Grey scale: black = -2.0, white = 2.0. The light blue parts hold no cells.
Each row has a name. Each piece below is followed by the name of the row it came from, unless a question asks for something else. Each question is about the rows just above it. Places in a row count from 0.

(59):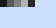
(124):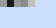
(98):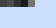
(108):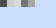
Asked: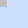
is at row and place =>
(124), 4
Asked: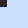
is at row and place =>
(59), 4
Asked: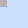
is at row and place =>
(59), 3

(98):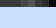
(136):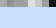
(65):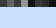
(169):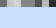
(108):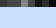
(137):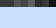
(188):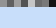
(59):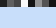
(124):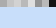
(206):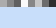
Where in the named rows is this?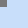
(188), 6
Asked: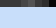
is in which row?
(98)
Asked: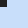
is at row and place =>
(59), 0

